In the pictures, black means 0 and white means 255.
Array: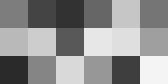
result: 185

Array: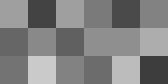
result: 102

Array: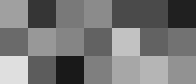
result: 106

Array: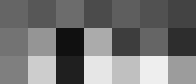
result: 115

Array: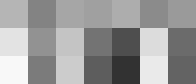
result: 227

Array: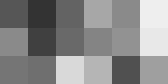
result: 138

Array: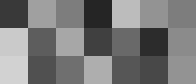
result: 202

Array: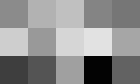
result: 206

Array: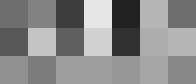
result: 87

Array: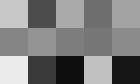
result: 132
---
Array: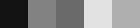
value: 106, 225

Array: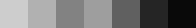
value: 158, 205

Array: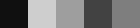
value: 158, 206

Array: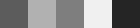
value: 126, 240

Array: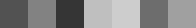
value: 191, 205

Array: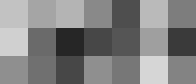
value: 71, 214

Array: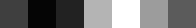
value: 180, 255
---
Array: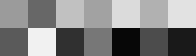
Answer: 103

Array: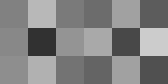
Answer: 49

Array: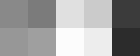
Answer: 123

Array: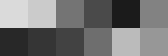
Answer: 203

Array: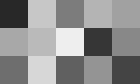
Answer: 186

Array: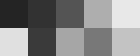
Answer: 50

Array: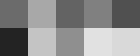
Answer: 168
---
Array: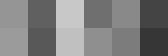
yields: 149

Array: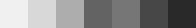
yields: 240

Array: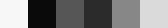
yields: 247

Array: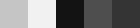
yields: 197

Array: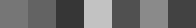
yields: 118

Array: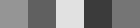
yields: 149
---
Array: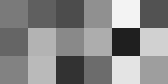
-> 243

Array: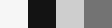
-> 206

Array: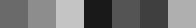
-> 63

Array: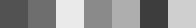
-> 61

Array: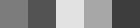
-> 167

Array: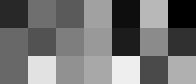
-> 184

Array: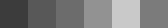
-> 201

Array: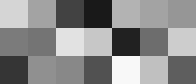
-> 163
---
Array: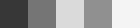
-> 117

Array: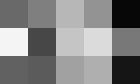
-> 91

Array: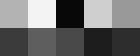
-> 94

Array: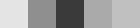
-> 143

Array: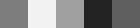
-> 242

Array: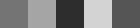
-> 165

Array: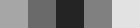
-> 106
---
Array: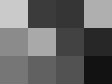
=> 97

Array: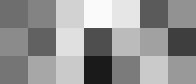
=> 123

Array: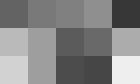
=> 76

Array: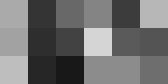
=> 140

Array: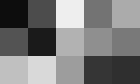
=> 157

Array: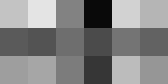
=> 54

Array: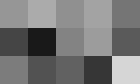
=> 97
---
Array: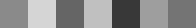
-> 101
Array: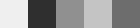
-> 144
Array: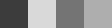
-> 116
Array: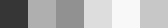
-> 145
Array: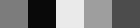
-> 234
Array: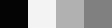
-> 177
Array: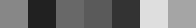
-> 104
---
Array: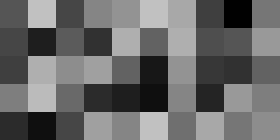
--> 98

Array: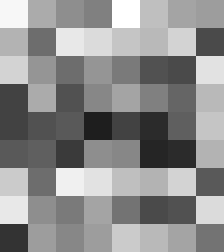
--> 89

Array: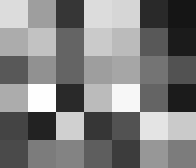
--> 27

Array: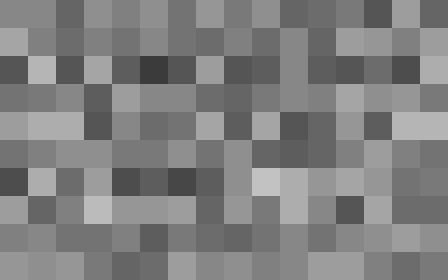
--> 108

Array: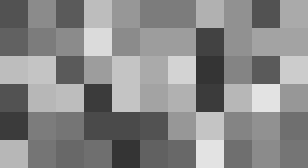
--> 151

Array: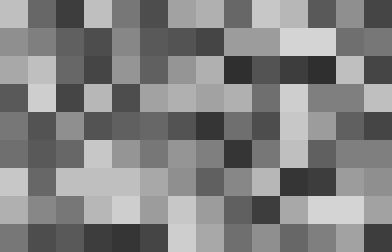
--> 143
